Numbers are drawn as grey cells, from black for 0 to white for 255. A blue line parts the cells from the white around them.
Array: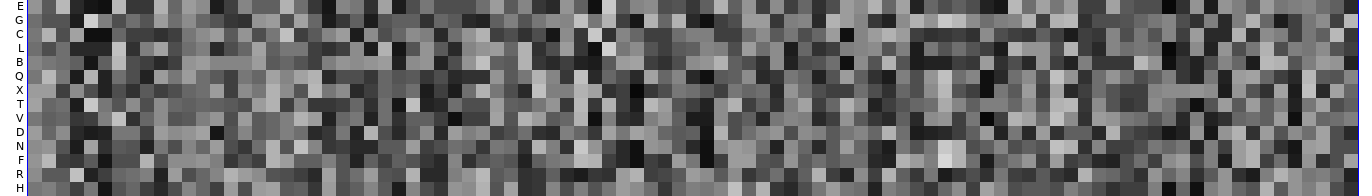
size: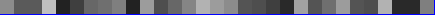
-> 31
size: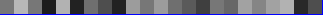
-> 23
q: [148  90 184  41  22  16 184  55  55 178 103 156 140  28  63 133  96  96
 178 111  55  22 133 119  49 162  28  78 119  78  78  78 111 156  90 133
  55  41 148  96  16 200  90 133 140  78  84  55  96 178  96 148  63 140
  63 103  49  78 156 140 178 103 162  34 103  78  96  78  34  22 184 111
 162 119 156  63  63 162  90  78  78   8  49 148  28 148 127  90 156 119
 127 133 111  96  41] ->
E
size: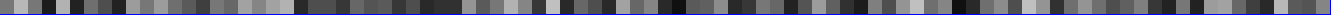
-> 95
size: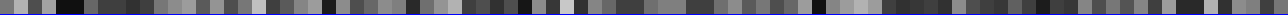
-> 92
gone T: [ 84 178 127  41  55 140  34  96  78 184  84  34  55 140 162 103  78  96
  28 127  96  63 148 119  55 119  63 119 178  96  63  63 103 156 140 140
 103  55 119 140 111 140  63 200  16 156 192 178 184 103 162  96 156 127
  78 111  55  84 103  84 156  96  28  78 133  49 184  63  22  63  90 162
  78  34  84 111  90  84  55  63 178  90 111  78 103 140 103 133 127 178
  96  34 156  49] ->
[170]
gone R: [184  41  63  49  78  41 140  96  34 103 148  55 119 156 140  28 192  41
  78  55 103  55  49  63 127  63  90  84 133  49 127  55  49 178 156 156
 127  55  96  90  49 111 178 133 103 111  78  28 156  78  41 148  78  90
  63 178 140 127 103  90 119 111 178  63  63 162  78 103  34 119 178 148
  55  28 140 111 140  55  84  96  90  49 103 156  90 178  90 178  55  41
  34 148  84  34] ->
[71]

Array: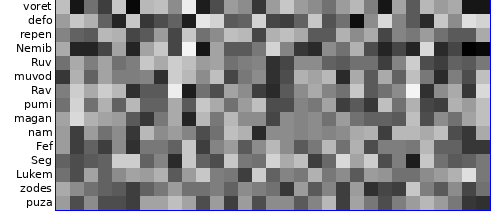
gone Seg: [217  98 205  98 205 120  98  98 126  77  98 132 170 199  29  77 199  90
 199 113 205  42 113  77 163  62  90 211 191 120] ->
[105]
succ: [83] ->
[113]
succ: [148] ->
[113]
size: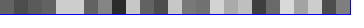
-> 25

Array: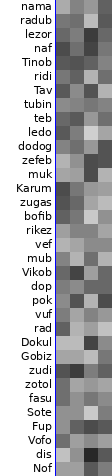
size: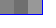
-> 3
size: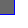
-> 1
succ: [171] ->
[131]

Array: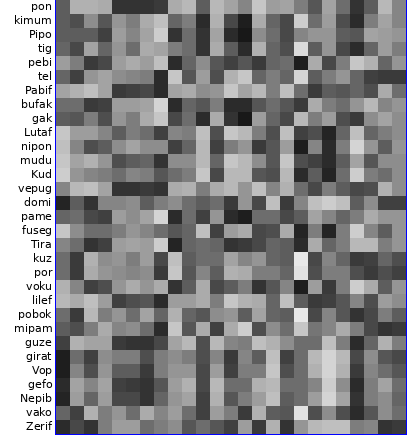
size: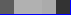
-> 5
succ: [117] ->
[133]

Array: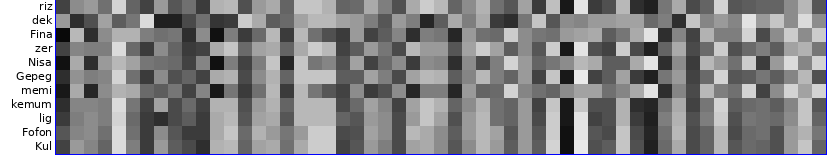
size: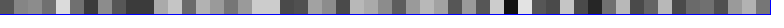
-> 55
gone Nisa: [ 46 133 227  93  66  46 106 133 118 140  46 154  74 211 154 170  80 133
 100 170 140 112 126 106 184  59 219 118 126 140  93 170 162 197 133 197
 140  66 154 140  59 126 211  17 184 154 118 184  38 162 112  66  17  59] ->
[204]
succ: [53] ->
[59]
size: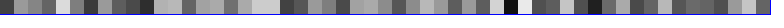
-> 55
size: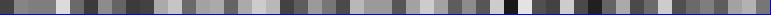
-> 55
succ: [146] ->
[126]
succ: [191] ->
[24]

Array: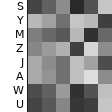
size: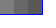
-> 3
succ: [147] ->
[112]
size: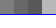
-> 4
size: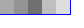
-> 5
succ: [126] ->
[104]

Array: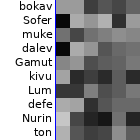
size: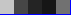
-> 5
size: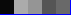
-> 5

